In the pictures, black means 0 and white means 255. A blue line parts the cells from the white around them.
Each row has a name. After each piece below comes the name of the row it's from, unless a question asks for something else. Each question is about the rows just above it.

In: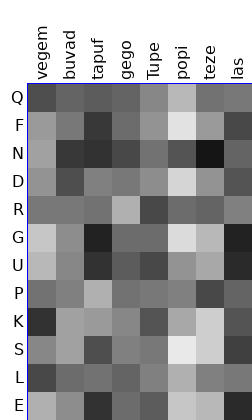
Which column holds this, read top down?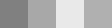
popi
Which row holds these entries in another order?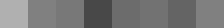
L
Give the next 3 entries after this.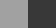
[ 50  72 114]
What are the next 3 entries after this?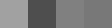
[233 206  64]
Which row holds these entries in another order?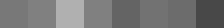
L

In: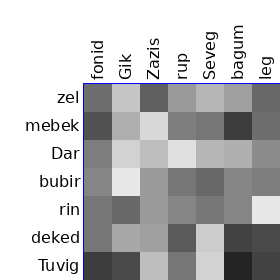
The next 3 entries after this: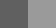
[182 160 104]
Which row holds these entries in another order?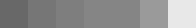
bubir
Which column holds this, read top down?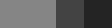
bagum

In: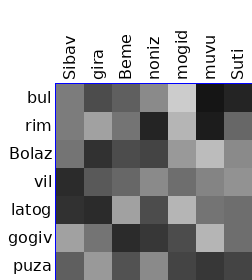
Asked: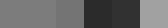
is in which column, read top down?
Sibav
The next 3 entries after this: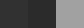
[ 76 181 116]
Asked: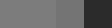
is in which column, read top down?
Sibav
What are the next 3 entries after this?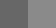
[110 132 146]
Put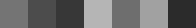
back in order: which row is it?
gogiv
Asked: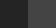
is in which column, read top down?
noniz
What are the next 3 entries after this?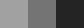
[181  28 103]

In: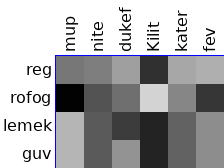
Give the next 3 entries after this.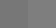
[159  48 167]
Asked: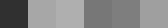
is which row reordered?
reg
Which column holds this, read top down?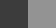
dukef
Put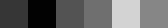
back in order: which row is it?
rofog
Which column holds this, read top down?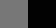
mup

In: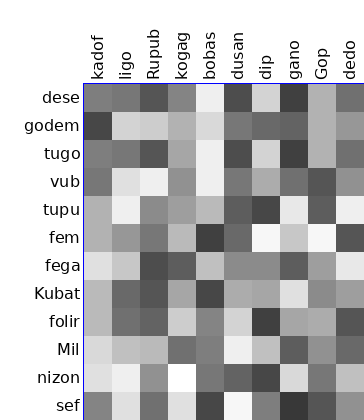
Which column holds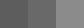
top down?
dusan
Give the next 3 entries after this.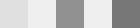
[172 112  85]

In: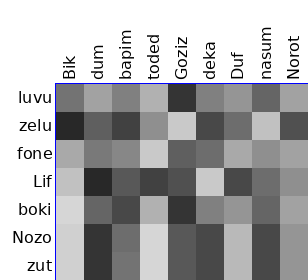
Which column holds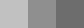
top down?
nasum
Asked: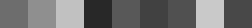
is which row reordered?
Lif
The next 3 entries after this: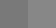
[201  95 109]
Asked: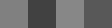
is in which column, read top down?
bapim
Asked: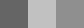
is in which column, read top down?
nasum
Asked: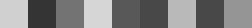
zut

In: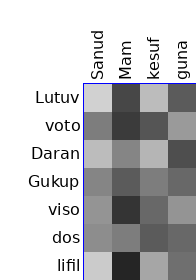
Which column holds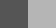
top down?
kesuf
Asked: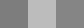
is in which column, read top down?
Sanud
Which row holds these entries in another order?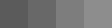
dos
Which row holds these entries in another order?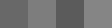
Gukup
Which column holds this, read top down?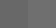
guna
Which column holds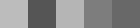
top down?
kesuf

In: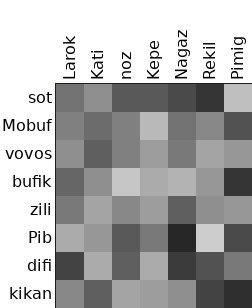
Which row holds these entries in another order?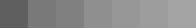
vovos
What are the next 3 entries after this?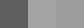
[143  67  47]

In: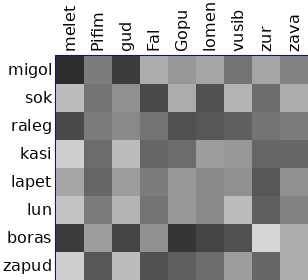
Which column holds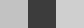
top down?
melet
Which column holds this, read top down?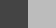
gud
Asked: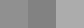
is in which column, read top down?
zava

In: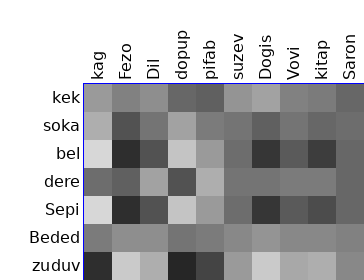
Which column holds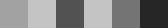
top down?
dopup
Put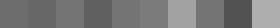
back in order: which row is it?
soka

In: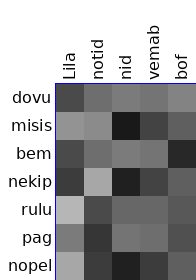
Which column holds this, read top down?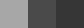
notid
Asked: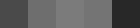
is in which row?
bem
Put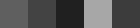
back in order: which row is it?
nekip
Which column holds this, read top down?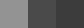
Lila
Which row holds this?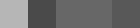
rulu

